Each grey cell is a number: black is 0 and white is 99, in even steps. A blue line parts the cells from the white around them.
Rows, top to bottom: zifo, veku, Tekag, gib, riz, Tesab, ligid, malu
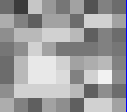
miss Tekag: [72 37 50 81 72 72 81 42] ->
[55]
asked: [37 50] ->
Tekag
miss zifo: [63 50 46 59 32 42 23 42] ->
[77]
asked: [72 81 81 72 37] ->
Tekag
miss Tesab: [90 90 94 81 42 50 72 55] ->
[85]
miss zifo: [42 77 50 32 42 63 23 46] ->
[59]
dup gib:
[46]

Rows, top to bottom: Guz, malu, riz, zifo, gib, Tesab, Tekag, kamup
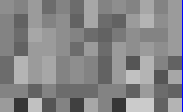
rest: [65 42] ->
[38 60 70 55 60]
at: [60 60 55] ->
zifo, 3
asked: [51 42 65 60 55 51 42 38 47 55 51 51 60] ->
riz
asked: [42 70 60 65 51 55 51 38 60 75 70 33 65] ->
Tesab
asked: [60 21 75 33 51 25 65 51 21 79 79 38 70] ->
kamup
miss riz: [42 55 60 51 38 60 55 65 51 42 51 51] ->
[47]

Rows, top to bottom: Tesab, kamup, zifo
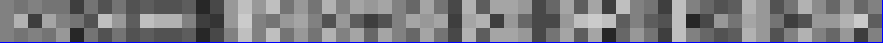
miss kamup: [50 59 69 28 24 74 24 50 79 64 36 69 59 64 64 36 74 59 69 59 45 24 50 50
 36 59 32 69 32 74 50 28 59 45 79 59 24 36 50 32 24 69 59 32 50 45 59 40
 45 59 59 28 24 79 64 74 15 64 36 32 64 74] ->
[20]
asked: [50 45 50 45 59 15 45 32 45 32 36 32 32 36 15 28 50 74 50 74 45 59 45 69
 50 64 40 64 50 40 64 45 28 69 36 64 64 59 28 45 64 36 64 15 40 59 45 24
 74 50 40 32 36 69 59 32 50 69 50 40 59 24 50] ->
zifo
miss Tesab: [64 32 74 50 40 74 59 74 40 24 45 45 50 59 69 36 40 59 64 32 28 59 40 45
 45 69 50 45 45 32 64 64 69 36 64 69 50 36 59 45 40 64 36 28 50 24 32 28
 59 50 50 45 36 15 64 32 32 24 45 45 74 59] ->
[54]
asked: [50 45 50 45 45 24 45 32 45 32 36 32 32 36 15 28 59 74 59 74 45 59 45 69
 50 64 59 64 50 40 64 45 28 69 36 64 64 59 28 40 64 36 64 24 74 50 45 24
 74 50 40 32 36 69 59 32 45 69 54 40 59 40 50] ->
Tesab
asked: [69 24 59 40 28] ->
kamup
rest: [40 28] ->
[28 59 74 79 74 36 50 36 32 74 15 28 59 45 64 59 45 24 32 59 59 69 79 36]

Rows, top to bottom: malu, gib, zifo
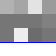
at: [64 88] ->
malu, 2
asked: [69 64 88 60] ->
malu
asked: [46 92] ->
zifo
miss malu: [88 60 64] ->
[69]
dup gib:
[46]
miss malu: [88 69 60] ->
[64]

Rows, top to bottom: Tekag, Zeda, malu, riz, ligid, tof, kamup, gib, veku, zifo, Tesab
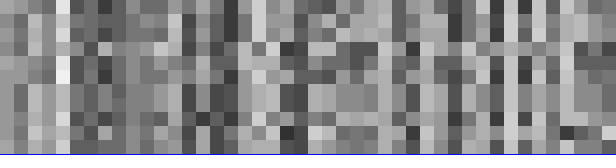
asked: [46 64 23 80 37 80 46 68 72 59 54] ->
malu
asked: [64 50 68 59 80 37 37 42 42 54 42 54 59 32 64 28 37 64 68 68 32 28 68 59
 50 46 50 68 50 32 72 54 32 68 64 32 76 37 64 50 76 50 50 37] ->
Tesab
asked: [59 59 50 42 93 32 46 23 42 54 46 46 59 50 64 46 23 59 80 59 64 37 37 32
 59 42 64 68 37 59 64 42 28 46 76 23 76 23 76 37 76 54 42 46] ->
tof
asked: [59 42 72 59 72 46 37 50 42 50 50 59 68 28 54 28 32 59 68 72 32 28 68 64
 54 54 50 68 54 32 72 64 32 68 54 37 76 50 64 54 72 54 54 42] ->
gib
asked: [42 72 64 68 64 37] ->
malu

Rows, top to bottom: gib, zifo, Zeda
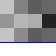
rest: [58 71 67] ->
[14]
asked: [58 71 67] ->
zifo
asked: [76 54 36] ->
Zeda
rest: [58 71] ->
[67 14]
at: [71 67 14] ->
zifo, 2
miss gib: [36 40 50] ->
[76]

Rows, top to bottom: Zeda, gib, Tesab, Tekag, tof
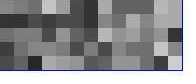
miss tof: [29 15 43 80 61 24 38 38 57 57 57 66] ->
[34]
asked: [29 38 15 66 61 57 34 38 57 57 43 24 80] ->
tof
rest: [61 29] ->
[20 66 38 38 38 71 66]
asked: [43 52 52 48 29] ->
Tekag
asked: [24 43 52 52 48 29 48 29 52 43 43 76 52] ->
Tekag

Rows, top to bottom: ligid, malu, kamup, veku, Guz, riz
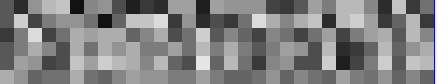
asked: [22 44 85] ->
malu
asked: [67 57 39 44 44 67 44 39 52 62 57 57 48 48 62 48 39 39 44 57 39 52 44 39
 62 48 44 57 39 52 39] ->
riz
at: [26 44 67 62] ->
kamup, 4
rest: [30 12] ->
[22 17 62 62 12 62 57 57 57 26 22 34 62 48 72 72 52 17 76 22 44]

